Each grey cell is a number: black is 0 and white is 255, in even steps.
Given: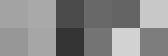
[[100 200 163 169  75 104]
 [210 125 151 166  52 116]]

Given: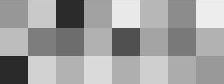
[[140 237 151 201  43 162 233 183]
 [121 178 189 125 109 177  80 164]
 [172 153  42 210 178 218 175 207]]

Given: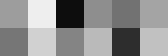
[[114 164 157 238  13 142]
 [ 45 193 118 209 132 186]]

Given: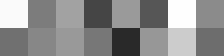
[[254 139 250 124 162  69 154  86]
 [204 109 112 135 153 119  41 151]]

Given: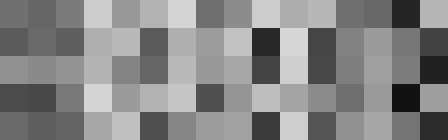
[[ 37 181 112 101 123 204 152 179 212 111 140 204 173 183 112 104]
 [119  67  91 106  95 174 185  90 175 156 193  39 215  69 130 155]
 [124  33 144 138 147 179 132 102 185 153 167  68 206  71 126 159]
 [ 18 158  75  72 121 212 155 178 197  80 149 190 164 139 111 154]
 [116  43 105  94 100 168 191  79 134 157 161  58 206  85 145 166]]

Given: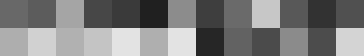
[[ 50  80 104  92 165  71  58  32 140  62 106 199  88]
 [ 76 212 174 209 177 196 227 175 227  38  98  75 139]]

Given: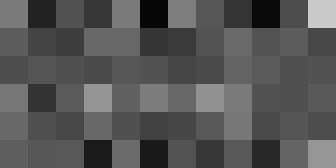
[[ 78 202 123  34  82  54 122   7 127  86  53   9]
 [ 92  72  93  68  61 104 103  53  58  83 105  83]
 [ 80  82  78  85  80  73  86  82  69  74  99  91]
 [ 79  89 119  52  90 149  97 124 103 145 123  82]
 [ 85  77 104  79  72 104  80  66  70  88 119  73]
 [100 150  95  86  88  26 107  25  83  55  89  40]]

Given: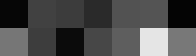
[[ 84   4   6  65  60  42  82]
 [229 120 118  61  11  71  94]]
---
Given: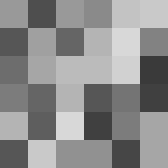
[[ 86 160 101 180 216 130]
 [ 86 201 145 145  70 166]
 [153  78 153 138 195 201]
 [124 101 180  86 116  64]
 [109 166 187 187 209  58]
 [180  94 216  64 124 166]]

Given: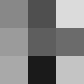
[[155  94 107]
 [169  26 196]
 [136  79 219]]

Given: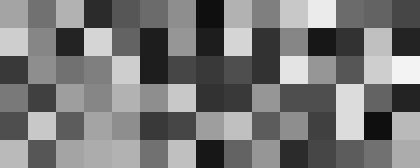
[[206 134  35 213  99  29 150  29 213  50 134  23  50 192  35]
 [ 78 200  92 164 142  57  70 158 192  92 142  64 220  15 186]
 [ 57 142 113 127 206  29  70  57  78  50 228 150  86 206 243]
 [121  64 158 134 178 142 200  50  57 150  78  78 220  99  35]
 [186  86 164 172 178 113 192  23  99 150  43  70  92 113 172]
 [164 113 178  43  86 107 142  15 178 127 200 235 107  99  70]]

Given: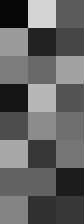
[[ 98  98  28]
 [132  48  55]
 [154  34  70]
 [ 21 183  83]
 [  7 212  91]
 [ 77 140 111]
 [167  55 117]
 [124 105 161]]

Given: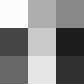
[[ 69 202  29]
 [104 230  48]
 [252 174 137]]

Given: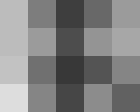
[[194 112  56  84 133]
 [188 125  62 104 155]
 [221 133  70 140  97]
 [188 155  77 148 167]]
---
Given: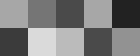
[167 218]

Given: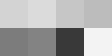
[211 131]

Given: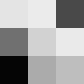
[228 210 190]

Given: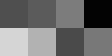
[ 79 178]

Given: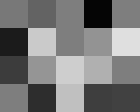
[120 202 206  62]

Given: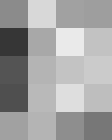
[139 168 195 190]

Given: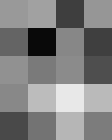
[153   9 139 186]

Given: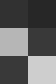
[49 57]

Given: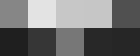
[134  54]
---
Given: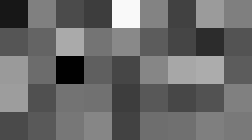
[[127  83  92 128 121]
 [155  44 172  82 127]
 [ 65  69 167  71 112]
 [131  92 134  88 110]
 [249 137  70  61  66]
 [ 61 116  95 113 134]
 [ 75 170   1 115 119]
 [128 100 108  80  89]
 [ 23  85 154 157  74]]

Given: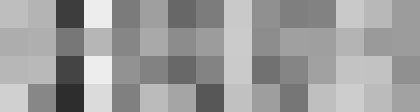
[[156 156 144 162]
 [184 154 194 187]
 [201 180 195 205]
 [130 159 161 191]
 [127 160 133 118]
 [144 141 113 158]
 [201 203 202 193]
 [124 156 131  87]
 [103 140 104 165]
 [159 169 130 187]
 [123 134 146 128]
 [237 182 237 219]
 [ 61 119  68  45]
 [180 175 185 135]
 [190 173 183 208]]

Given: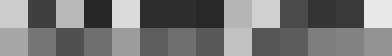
[[232 147]
 [ 57 131]
 [ 52 125]
 [ 74  92]
 [208  85]
 [181 193]
 [ 40  88]
 [ 46 110]
 [ 45  94]
 [220 156]
 [ 39 111]
 [185  80]
 [ 63 118]
 [204 167]]

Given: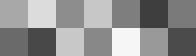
[[122  75]
 [ 62 153]
 [126 246]
 [199 136]
 [141 200]
 [220  72]
 [168 106]]

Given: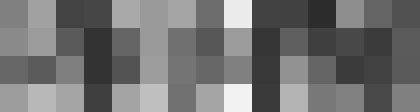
[[ 81  91  89 128]
 [100  59  66  73]
 [142  72  59 129]
 [ 44  64 101 120]
 [ 65  95 146 180]
 [ 66  54  56  58]
 [236 155 128 242]
 [109  87 103 165]
 [165 112 116 113]
 [154 154 157 191]
 [169 101  83 164]
 [ 70  51  51  63]
 [ 67  90 127 165]
 [161 155  91 185]
 [128 138 103 157]]

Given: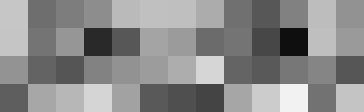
[[146 154  86 196]
 [189 191 133 114]
 [129  15 119 242]
 [ 87  71  89 204]
 [112 116 100 166]
 [172 107 214  68]
 [191 155 173  79]
 [192 164 156  89]
 [186  87 146 162]
 [141  41 130 213]
 [125 150  85 183]
 [110 116  99 167]
 [198 197 147  94]]

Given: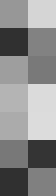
[[213 130 121 219 220  52 128]
 [151  48 158 180 171 120  48]]
